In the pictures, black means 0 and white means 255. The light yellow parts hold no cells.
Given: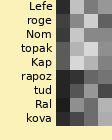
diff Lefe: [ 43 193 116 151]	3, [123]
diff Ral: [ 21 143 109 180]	1, [29]

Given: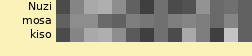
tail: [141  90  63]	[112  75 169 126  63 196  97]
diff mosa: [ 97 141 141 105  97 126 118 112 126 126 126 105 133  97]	10, [133]
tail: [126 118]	[112 126 133 126 105 133  97]

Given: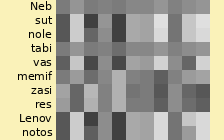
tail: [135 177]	[129 123  95 129 155 163]
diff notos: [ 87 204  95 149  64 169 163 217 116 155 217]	4, [141]
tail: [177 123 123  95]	[141 109  95]
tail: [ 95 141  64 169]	[163 217 116 155 217]
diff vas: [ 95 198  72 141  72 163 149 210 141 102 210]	7, [155]
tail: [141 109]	[95]
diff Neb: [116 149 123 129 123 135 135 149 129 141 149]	1, [123]

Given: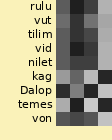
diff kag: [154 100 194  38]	3, [186]
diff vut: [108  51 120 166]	3, [114]
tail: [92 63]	[ 63 178]
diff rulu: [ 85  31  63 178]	1, [92]
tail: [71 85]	[194]

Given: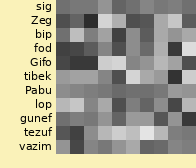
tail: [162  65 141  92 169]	[148 169]
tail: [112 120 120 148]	[100 112 133 120 126 112]
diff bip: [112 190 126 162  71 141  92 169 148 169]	5, [65]
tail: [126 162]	[ 65 141  92 169 148 169]
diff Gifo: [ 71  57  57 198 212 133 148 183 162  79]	4, [205]
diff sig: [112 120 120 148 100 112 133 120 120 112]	9, [126]

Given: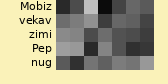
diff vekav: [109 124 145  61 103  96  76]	7, [68]
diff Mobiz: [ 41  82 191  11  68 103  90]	2, [76]
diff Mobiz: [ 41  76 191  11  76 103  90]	5, [68]

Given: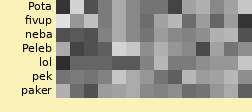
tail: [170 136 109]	[162 183 109 156 101 156  52]
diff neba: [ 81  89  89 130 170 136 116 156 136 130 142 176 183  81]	3, [81]
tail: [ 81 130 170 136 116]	[156 136 130 142 176 183  81]
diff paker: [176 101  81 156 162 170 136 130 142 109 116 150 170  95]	2, [109]
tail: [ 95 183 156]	[162 183 142]
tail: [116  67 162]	[176 136 162 198]
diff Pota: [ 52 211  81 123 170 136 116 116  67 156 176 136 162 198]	10, [162]

